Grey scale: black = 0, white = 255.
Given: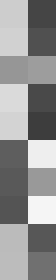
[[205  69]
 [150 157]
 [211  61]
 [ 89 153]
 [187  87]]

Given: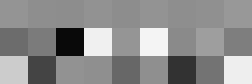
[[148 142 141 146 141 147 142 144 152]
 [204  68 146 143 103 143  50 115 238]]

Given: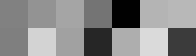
[[129 147 165 116   1 180 184]]

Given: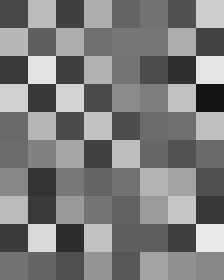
[[ 71 186  64 173 100 114  81 205]
 [ 58 227  64 178 116  77  48 228]
 [105 182  74 194  77 107 112 191]
 [134  52 121 100 114 180 163  80]
 [ 59 217  45 193  94  94  64 233]]

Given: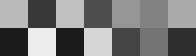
[[186  56 192  78 150 130 170]]

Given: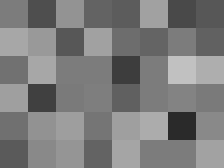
[[124  78 147  99  92 161  73  87]
 [113 167 124 124  61 124 193 174]
 [112 146 158 117 159 172  42 137]]

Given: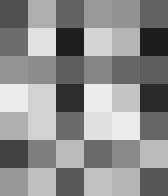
[[ 80 174  98 153 146  98]
 [147 140  93 134 102  94]
 [175 210 107 224 235 102]
 [151 191  89 192 181  86]]

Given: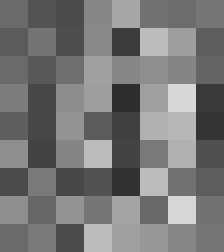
[[107  83  75 135 166 114 108 117]
 [106  88 110 160 134 142 133 100]
 [ 94  71 148  91  64 177 184  52]
 [ 74 121  71  82  49 188 114  93]
 [106 121  75 188 160 152 135 117]]
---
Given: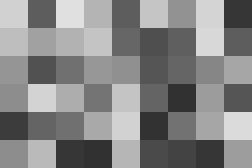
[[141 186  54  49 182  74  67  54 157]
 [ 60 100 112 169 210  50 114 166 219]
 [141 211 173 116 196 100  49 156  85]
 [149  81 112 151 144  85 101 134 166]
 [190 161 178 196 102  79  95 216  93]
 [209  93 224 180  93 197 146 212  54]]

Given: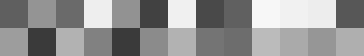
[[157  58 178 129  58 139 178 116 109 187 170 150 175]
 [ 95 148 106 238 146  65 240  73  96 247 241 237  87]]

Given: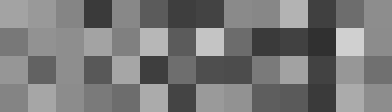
[[132 166 140 122 109 171  68 154 146  94  90  58 171 141]
 [150  98 142  88 166  62 110  78  76 122 162  66 151 112]
 [120 146 142 163 128 183  91 196 108  58  65  48 208 140]
 [163 153 133  58 136  91  62  67 138 135 179  64 109 141]]

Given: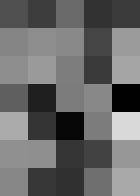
[[135  55  48 111 169]
 [144 143  53  66 151]
 [171  52   6 124 217]
 [ 95  31 124 136   1]
 [142 154 125  58 165]
 [133 141 137  69 155]
 [ 80  61 105  50  59]]

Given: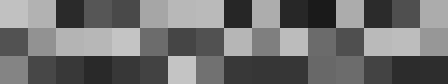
[[132  71  56  41  55  66 196 113  56  54  54 104 108  67  44  45]
 [ 82 146 180 183 196 108  69  81 182 127 188 107  79 186 189 151]
 [193 178  42  86  73 166 184 186  38 173  39  26 172  43  79 172]]

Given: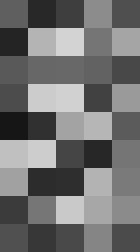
[[ 80  55  73 133  75]
 [ 59 118 201 167 139]
 [161  44  46 179 122]
 [192 205  69  39 117]
 [ 22  48 163 182  91]
 [ 76 204 209  65 154]
 [ 89 103 104  98  72]
 [ 36 180 211 117 165]
 [ 95  40  62 140  79]]
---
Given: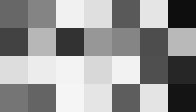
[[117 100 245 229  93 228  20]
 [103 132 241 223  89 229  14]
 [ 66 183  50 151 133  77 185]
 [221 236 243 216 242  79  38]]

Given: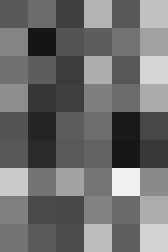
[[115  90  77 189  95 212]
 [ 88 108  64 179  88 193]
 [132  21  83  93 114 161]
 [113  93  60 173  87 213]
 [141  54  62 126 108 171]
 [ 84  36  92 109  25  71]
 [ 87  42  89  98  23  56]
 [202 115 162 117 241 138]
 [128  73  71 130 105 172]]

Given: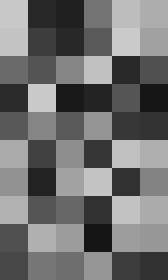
[[ 71 119 110 150  61  49]
 [200  40  31 115 189 173]
 [196  61  40  89 202 161]
 [106  84 133 193  41  80]
 [ 43 201  25  35  85  22]
 [ 88 133  89 148  55  51]
 [170  65 142  54 192 175]
 [146  34 163 196  49 131]
 [177  85 103  49 194 171]
 [ 80 176 156  21 157 152]]

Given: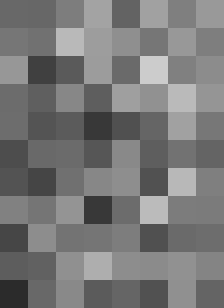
[[ 43 104 137  91 101  81 144 100]
 [104 103 125 163  99 161 127 153]
 [118 113 185 157 143 118 152 126]
 [151  64  90 156 106 204 128 140]
 [108  95 135  94 159 145 186 149]
 [109  84  91  56  80 101 161 119]
 [ 77 105 107  86 137  94 114 100]
 [ 83  69 112 135 142  81 184 127]
 [129 117 148  56 108 187 124 123]
 [ 70 141 115 117 125  80 106 109]
 [ 93  97 144 174 141 139 145 132]]

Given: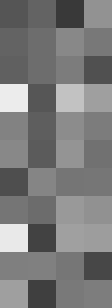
[[159  63 121 125]
 [ 85  99  57 146]
 [ 99 109 136 120]
 [ 96 109 124  80]
 [236  86 194 159]
 [130  94 140 124]
 [136  91 148 113]
 [ 78 133 117 118]
 [117 108 153 145]
 [233  66 160 157]
 [127 128 118  71]]

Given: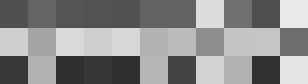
[[ 56 177  47  54  48 181  68 211 177  49 228]
 [ 79 100  85  82  81  98  98 221 112  78 233]
 [207 164 218 206 215 178 187 142 196 197 109]]

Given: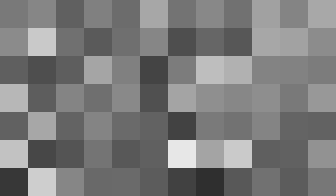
[[ 55 206 134 105 106  92  65  47  88 113  92 119]
 [121 134  96 128 108 167 115 136 113 161 132 168]
 [139 201 112  90 111 134  78 102  87 167 162 140]
 [ 95  78  94 165 128  68 124 190 177 131 130 124]
 [183  93 132 111 137  80 164 143 135 142 121 152]
 [ 97 167  99 132 106  98  66 122 114 132 100  98]
 [194  71  84 116  88  96 231 164 202  95  97 146]]

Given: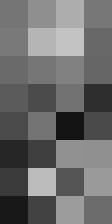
[[ 24  66 156 108]
 [117 143 173 119]
 [121 181 195 104]
 [106 118 129 102]
 [ 91  75 114  46]
 [ 75 116  20  74]
 [ 38  63 145 144]
 [ 59 188  85 154]]
